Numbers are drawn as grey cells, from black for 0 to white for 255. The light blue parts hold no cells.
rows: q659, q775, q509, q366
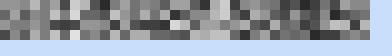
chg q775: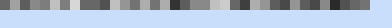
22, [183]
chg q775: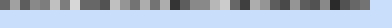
32, [73]
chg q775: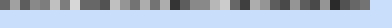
33, [137]

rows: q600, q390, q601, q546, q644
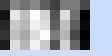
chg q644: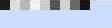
9, [9]
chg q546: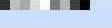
8, [72]
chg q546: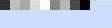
6, [123]
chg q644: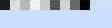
9, [9]

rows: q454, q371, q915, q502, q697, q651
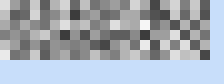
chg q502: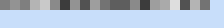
17, [158]
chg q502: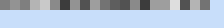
13, [94]
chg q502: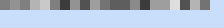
6, [138]
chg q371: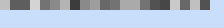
3, [104]

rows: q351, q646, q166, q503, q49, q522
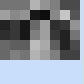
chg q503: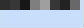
8, [116]
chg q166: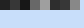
8, [147]
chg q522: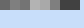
5, [159]
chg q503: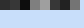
3, [23]

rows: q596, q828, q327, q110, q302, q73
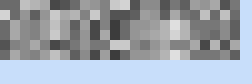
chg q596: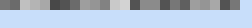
1, [107]
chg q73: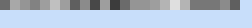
3, [139]
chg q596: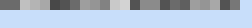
18, [119]

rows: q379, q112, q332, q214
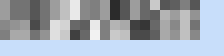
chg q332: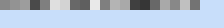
5, [115]
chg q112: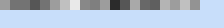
14, [157]
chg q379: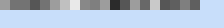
20, [86]
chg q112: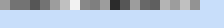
8, [233]
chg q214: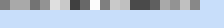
10, [242]
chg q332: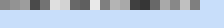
20, [115]

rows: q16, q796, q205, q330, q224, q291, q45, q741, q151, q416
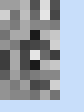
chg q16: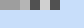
5, [219]
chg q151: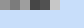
6, [208]
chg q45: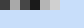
6, [199]
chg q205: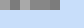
1, [147]

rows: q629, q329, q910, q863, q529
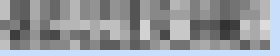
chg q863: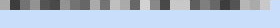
3, [103]
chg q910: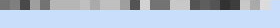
6, [170]
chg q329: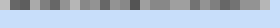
20, [127]
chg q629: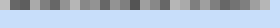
13, [136]
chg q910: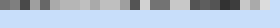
5, [115]

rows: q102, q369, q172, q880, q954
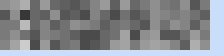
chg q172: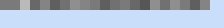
19, [132]
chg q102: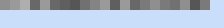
9, [104]
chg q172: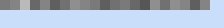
2, [122]
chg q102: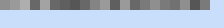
5, [154]
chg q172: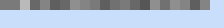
7, [113]

